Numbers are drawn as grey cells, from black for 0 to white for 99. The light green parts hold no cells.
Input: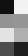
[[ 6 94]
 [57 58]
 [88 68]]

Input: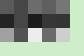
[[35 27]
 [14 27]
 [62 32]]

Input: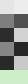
[[89 92]
 [49 31]
 [17 82]]

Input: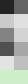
[[14 39]
 [79 87]
 [51 82]]

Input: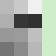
[[72 78]
 [68 21]
 [59 60]]

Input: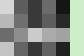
[[83 36]
 [71 43]
 [42 55]]

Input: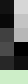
[[ 7 83]
 [ 3 76]
 [25 71]]
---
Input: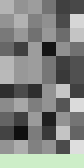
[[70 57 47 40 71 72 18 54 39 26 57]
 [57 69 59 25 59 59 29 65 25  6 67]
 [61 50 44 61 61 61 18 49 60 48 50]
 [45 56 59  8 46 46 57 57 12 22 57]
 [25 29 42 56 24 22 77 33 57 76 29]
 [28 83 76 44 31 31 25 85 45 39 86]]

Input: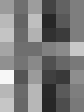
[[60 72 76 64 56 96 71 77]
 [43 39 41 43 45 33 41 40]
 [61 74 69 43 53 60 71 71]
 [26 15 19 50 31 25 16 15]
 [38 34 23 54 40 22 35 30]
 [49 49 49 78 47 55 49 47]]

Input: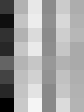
[[22  6 19 15 39 26 15  0]
 [69 76 69 77 70 74 76 78]
 [90 92 85 91 77 81 88 95]
 [54 56 54 55 59 57 53 53]
 [79 84 80 77 69 75 77 85]
 [67 69 71 66 66 68 69 70]]

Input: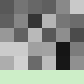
[[34 37 59 79 67]
 [45 52 38 79 81]
 [40 20 72 62 41]
 [37 70 34 63 73]
 [53 46 55  8  9]
 [78 42 29 48 56]]

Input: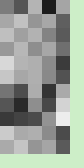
[[48 65 74 59 84 77 45 33 22 79 66]
 [33 75 62 71 70 65 30 16 26 66 76]
 [70 58 69 55 68 68 67 55 29 68 58]
 [11 65 51 65 54 53 20 28 57 54 64]
 [64 37 35 43 23 32 66 82 92 29 35]]

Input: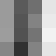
[[60 60 61 52]
 [35 33 32 19]
 [43 51 45 51]
 [89 91 94 89]]

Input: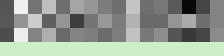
[[33 34 30]
 [93 57 92]
 [45 79 51]
 [74 37 68]
 [43 58 41]
 [64 24 51]
 [58 45 49]
 [48 59 42]
 [43 48 49]
 [76 69 75]
 [43 41 47]
 [47 41 55]
 [35 58 33]
 [ 3 66 22]
 [27 43 27]
 [51 51 54]]
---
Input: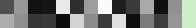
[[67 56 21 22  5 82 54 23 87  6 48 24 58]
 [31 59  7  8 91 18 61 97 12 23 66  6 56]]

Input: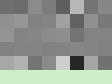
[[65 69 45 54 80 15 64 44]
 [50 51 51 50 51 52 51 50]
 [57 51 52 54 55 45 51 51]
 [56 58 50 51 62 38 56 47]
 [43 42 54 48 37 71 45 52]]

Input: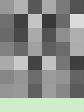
[[58 59 37 61 52 35]
 [52 58 42 60 57 39]
 [66 78 26 75 46 24]
 [50 41 62 37 42 67]
 [41 28 66 32 55 68]
 [43 25 76 22 41 85]
 [59 69 34 66 47 32]]

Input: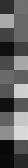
[[ 4 16]
 [ 3 32]
 [55 84]
 [38 77]
 [ 6 34]
 [33 80]
 [41 37]
 [29 65]
 [ 6 25]
 [26 40]
 [66 40]
 [18 43]]

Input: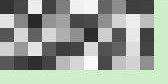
[[34 25 18 26 72 83 97 28 75 82 56]
 [81 59 89 36 24 26 84 32 38 86 26]
 [33 84 38 83 68 56 17 80 32 90 24]
 [88 52 16 57 63 27 29 56 82 92 73]
 [20 28 92 26 49 93 95 39 55 24 25]]

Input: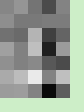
[[60 61 51  4 36]
 [66 73 91 51 74]
 [56 50 53 34 29]
 [62 50 74 12 60]
 [44 41 70 25 39]
 [55 47 47 48 48]
 [52 58 45 29 51]]
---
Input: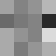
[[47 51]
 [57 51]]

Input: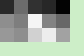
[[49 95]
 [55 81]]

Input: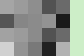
[[52 54]
 [60 54]]

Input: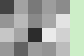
[[72 53]
 [64 17]]

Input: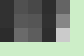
[[34 33]
 [41 36]]

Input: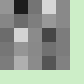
[[42 49]
 [82 54]]
